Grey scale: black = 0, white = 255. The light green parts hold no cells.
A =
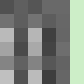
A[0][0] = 81
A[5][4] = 102
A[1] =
[113, 94, 115, 93, 103]
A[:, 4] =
[105, 103, 102, 110, 99, 102]
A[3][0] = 163
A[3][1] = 74
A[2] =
[186, 83, 182, 64, 102]
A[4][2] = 131

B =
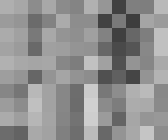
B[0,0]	175
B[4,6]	193
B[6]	[134, 118, 184, 162, 135, 109, 203, 120, 141, 176, 186, 136]
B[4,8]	81
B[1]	[155, 149, 107, 130, 171, 141, 141, 66, 122, 61, 165, 155]
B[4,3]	167
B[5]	[158, 149, 102, 148, 165, 147, 141, 80, 96, 69, 148, 179]
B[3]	[163, 155, 105, 160, 158, 148, 146, 103, 74, 85, 136, 192]
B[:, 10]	[126, 165, 126, 136, 134, 148, 186, 170, 149, 197]
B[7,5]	108
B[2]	[171, 161, 121, 168, 148, 143, 160, 130, 64, 103, 126, 192]
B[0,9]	127
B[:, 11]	[185, 155, 192, 192, 169, 179, 136, 138, 152, 141]
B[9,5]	110
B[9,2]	169
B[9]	[108, 99, 169, 162, 128, 110, 187, 104, 148, 168, 197, 141]
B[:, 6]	[177, 141, 160, 146, 193, 141, 203, 209, 206, 187]
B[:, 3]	[168, 130, 168, 160, 167, 148, 162, 162, 164, 162]
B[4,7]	161
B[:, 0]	[175, 155, 171, 163, 177, 158, 134, 156, 171, 108]
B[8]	[171, 158, 182, 164, 133, 115, 206, 155, 100, 166, 149, 152]

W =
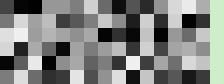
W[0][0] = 68
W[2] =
[223, 239, 157, 180, 164, 144, 168, 4, 49, 8, 195, 2, 152, 107, 200]
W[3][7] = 156
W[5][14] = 58
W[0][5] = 126
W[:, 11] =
[147, 45, 2, 69, 166, 59]
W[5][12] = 87
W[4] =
[6, 94, 233, 2, 142, 168, 98, 125, 50, 239, 62, 166, 111, 216, 195]
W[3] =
[214, 33, 170, 102, 9, 163, 124, 156, 189, 53, 208, 69, 164, 174, 141]
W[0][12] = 216
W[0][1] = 5
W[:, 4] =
[151, 61, 164, 9, 142, 57]
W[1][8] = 140
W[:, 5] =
[126, 88, 144, 163, 168, 228]
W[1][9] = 29
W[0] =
[68, 5, 1, 151, 151, 126, 208, 106, 14, 84, 42, 147, 216, 234, 173]
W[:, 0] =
[68, 119, 223, 214, 6, 124]
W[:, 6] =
[208, 126, 168, 124, 98, 79]
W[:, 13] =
[234, 3, 107, 174, 216, 24]
